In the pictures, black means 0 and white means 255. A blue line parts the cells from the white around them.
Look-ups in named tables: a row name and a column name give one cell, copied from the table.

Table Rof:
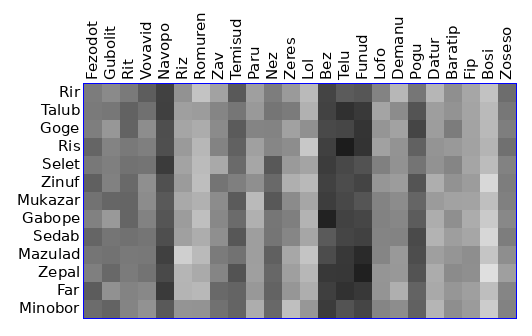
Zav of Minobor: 113
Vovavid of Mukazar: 140
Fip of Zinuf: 156
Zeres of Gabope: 127
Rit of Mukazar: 101
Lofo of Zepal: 149

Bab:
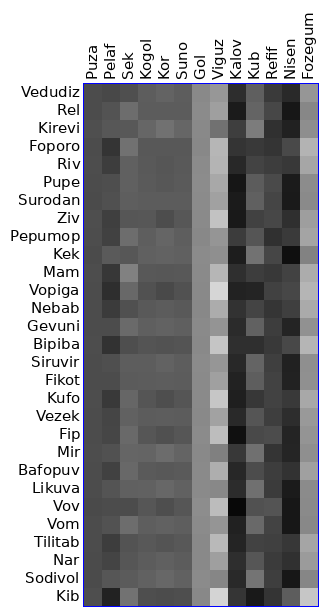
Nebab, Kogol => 89
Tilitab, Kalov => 36
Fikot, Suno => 92
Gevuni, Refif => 61
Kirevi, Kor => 113
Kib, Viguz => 212
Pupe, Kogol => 90

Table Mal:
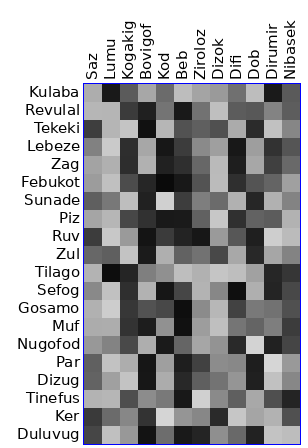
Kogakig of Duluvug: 152
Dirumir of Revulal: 131
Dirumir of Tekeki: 193
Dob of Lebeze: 158
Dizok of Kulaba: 154
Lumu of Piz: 182
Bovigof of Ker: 51
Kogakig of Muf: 51
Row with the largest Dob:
Nugofod

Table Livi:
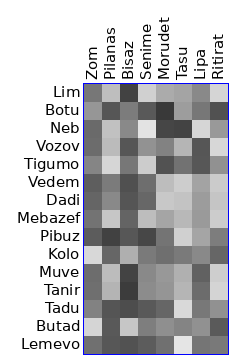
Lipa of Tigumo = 87
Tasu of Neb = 67
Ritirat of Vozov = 215
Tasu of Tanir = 181
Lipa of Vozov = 86
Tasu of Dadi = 195
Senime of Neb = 227
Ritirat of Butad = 90
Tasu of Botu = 157
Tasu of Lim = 164
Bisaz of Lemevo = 82
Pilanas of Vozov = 187
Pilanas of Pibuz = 65
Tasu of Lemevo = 229
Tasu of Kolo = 122
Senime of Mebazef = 189
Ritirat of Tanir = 212

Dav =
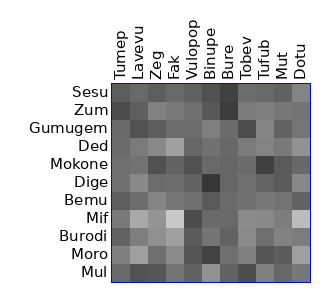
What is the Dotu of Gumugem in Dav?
117
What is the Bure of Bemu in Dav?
107
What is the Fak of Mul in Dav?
115
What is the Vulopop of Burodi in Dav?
91
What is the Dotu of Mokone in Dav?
104
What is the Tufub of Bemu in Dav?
120
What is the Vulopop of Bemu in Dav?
111
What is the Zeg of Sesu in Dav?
94
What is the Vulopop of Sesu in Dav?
96
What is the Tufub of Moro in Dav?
84
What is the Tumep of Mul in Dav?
105
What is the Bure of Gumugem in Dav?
107

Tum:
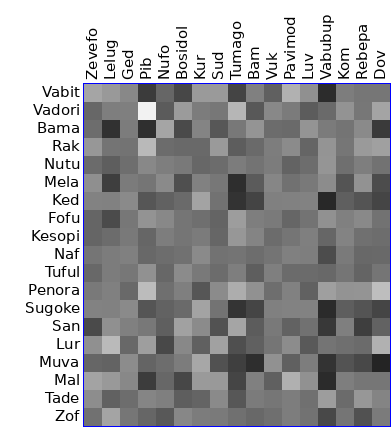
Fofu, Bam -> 126
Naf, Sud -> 114
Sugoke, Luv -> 130
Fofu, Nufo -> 136
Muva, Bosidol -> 124
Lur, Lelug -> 186
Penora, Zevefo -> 121
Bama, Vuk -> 108
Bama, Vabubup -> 123
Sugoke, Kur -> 163
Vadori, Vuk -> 136
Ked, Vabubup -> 40
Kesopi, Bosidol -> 117
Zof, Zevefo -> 113
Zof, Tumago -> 112
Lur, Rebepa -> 107
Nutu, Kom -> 111
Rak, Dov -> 160
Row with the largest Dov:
Penora

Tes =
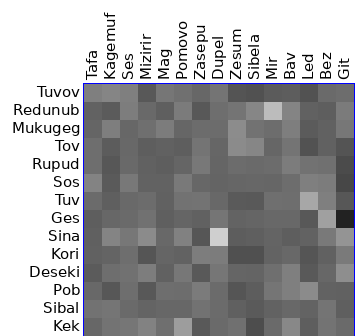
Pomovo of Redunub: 123
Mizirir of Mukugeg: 111
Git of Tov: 84
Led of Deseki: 89
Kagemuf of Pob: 87
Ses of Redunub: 125
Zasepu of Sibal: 114
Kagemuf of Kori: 100
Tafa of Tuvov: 127
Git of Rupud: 75

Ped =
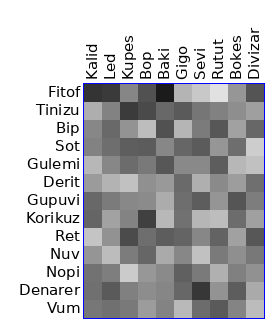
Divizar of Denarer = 170
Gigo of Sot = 102
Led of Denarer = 90
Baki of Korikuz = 184
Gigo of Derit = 106
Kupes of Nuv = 124
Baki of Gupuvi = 172
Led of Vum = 112
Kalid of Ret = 196
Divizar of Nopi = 145
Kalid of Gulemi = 183
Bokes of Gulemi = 183
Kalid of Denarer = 112
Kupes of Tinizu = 59
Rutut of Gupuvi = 149
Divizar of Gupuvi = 125
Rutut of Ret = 99
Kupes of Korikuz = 131

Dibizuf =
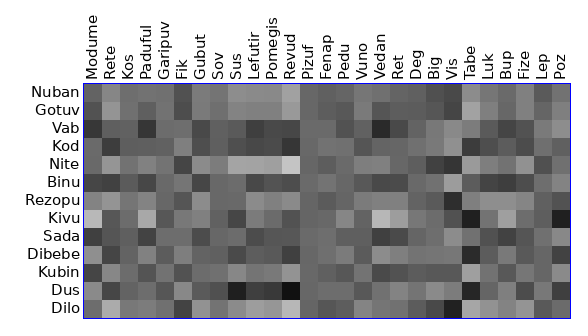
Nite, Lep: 80
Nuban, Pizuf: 103
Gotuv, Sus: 131
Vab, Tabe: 124
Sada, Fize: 85
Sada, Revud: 87
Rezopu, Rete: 148
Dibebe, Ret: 127
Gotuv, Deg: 92
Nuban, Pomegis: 137
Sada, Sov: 103
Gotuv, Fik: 77
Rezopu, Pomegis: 128
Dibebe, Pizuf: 103
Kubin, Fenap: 96
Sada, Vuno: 95

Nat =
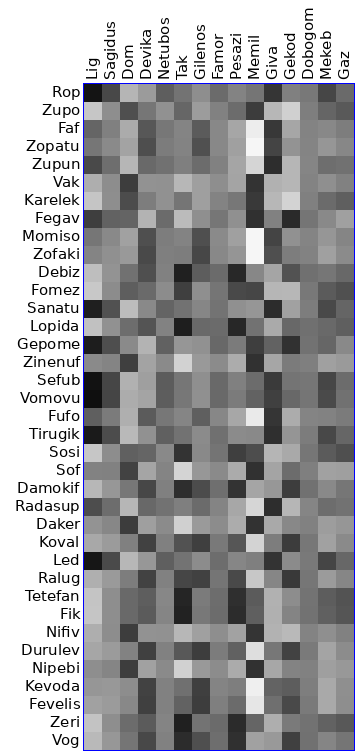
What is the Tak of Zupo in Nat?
102
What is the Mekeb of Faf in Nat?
136
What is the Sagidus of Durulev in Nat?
155
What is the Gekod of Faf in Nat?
166
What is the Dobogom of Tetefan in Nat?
115
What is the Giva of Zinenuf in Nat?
166
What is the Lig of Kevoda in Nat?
150
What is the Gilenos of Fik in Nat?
120
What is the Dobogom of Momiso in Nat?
132
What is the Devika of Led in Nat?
151
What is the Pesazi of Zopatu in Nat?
160

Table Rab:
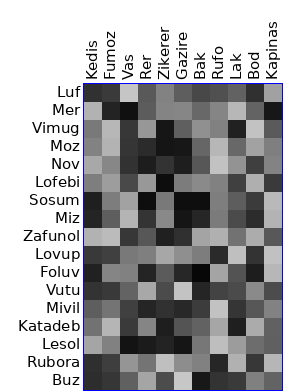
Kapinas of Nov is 131
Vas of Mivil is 64
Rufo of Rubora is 38
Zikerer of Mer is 132
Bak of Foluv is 7
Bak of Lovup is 125
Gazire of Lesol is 21
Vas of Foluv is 129
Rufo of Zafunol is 176
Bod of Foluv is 29
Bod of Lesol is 109
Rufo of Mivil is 194
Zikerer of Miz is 137
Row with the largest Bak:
Zafunol

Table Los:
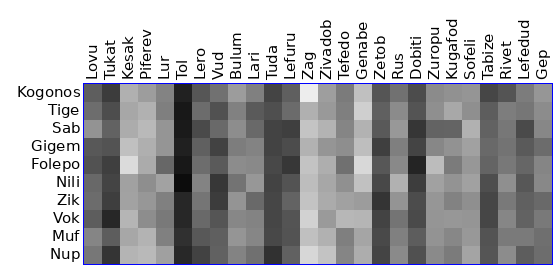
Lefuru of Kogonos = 95
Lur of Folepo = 103
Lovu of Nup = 119
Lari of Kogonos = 128
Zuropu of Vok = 149
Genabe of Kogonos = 192
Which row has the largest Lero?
Nili

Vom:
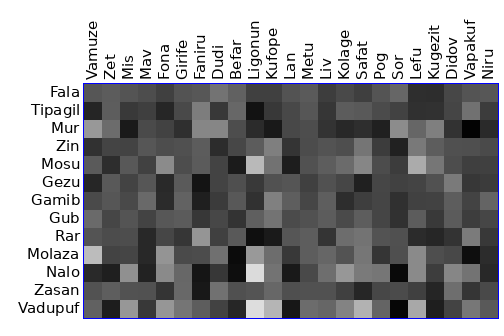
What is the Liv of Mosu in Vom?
93
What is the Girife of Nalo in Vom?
103
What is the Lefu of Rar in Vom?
43
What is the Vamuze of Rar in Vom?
84
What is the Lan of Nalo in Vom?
25
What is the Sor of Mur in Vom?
140
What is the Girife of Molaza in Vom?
74
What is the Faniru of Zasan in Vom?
24
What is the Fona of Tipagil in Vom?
38
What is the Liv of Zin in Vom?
83
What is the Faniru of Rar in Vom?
149
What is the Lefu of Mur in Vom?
102
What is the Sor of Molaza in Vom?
79
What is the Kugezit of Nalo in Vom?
61
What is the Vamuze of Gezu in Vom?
38
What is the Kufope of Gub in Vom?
115
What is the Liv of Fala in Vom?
61
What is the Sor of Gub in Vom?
49
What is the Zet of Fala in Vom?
92

